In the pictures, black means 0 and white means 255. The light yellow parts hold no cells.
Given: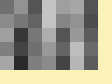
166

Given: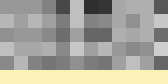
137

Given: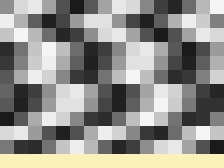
121

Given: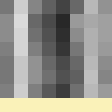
127

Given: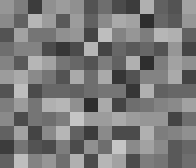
97

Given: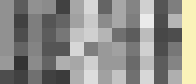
77

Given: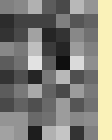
162

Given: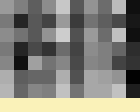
181

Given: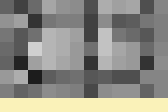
126
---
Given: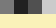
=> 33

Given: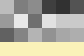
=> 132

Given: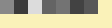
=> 59

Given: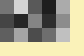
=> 165

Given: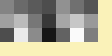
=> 234

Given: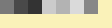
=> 73
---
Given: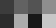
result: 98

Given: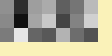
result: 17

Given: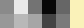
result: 233

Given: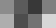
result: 91

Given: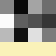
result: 95

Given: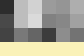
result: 189
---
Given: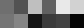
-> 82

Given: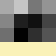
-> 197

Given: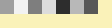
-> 242

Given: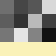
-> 70

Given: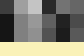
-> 159

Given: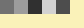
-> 156

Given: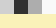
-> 49

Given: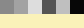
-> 162

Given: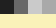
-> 104

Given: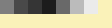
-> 73
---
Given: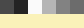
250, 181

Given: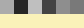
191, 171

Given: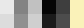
233, 220

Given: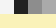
244, 170

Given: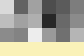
237, 217

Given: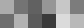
219, 199

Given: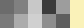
208, 200
